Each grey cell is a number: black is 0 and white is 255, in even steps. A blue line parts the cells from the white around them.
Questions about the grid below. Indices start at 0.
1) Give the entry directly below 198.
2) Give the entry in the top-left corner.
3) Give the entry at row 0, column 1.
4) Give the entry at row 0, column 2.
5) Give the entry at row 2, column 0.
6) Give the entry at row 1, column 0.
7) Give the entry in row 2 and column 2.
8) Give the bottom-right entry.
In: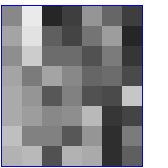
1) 68
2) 136
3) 234
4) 38
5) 142
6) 164
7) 108
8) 95

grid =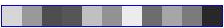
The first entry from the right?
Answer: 40
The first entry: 214
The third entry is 78

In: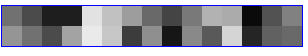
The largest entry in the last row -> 234
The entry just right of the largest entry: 199
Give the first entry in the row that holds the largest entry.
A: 149
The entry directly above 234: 226
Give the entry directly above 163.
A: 30
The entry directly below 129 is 105
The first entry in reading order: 113
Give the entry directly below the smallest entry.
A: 37

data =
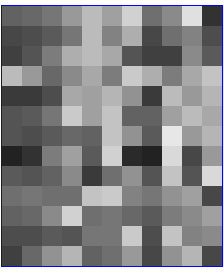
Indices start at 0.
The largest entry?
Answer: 231
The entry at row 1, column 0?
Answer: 71
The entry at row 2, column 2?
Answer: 124
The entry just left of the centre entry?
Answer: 98
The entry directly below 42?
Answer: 146
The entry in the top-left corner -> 98
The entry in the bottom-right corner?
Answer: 71
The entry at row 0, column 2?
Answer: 118
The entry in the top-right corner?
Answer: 50
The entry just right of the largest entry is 153
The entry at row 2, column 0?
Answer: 64
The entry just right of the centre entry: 146
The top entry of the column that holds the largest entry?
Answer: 138
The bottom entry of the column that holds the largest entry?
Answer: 146
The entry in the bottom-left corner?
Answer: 64
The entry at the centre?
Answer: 195
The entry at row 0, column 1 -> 104
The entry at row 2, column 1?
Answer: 84
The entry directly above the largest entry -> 160
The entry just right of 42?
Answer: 34

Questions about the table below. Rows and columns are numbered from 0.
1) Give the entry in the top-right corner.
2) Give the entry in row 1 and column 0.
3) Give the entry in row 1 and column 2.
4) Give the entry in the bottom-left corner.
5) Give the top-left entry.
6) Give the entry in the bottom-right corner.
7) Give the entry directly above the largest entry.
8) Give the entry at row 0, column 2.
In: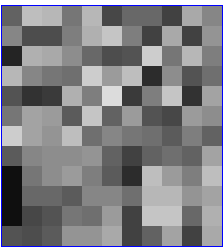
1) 134
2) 134
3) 77
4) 83
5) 98
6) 169
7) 155
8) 183

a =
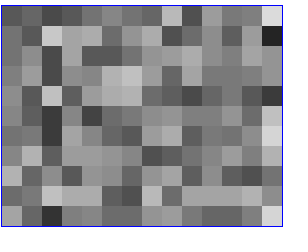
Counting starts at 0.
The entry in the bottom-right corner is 213
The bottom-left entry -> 164
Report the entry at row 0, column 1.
102
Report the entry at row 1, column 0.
115
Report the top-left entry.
88
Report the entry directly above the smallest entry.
219
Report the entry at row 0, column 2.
74
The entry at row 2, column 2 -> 74
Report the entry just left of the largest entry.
127
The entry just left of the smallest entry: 156
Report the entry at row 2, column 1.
141
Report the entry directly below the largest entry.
36

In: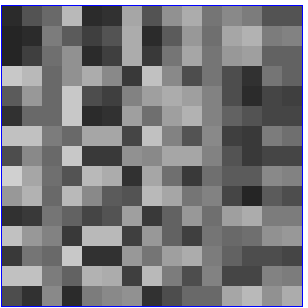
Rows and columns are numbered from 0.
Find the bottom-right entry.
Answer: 172
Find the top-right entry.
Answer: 83
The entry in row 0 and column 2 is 105
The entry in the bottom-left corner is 77
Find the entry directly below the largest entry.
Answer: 152
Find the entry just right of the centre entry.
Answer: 166
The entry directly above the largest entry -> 77
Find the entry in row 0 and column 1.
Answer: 83
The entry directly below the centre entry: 166
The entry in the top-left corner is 43
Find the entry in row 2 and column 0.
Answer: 37
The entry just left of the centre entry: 145
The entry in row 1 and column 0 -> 37
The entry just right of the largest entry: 166
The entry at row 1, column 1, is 43
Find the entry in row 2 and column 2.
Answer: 111
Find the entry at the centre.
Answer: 137
